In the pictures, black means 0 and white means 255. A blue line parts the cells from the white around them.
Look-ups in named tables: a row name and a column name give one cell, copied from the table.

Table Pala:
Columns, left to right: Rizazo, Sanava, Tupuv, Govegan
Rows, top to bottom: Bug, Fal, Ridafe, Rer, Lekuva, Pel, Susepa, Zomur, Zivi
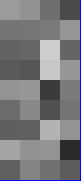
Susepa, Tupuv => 178
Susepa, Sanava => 97
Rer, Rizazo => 91
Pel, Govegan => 116
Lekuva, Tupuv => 59
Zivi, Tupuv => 113
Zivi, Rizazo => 96
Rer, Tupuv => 199
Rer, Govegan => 150

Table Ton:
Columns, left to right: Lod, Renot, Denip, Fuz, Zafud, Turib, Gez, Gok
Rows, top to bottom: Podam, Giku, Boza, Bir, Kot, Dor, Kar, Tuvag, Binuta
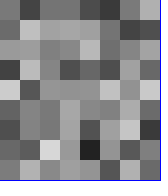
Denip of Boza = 128
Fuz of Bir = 79
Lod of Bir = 66
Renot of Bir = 187
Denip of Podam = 116
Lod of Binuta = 124
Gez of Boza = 133
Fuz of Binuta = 159
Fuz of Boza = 136
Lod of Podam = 121
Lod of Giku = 107
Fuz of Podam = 116

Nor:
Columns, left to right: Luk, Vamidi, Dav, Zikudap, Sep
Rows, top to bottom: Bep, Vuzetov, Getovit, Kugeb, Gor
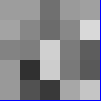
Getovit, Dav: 208
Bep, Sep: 160
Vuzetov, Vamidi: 135
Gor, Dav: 57
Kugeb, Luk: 153
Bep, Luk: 157
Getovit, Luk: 131
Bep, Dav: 112
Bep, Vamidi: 157
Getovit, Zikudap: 123
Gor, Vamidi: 81
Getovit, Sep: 93
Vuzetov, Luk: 163
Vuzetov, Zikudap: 136
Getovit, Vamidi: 126
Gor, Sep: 197
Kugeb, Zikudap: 121
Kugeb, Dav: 205
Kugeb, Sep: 89
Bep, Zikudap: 154

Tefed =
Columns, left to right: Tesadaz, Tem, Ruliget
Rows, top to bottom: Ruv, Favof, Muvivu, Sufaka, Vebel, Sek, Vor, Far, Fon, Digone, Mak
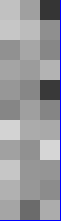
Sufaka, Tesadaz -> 164
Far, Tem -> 145
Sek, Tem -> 159
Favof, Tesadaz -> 198
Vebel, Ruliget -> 57
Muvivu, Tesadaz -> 145
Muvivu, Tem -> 166
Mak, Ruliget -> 172
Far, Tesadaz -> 161
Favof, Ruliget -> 143
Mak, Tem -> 107
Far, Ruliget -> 214
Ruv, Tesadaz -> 193
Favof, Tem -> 188
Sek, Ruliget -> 133

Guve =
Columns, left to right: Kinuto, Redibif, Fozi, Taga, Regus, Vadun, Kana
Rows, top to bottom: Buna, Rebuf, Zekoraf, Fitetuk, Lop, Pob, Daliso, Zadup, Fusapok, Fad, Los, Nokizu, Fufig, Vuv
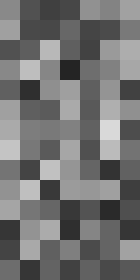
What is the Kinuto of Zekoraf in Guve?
81
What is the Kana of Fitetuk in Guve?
167
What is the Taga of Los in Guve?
56
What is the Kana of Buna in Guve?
161
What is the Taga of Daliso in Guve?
129
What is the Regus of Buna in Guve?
145
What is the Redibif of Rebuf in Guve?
73
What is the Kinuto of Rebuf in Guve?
160
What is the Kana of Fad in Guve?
62
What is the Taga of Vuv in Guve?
65
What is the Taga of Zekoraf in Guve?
95
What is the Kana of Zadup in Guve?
115

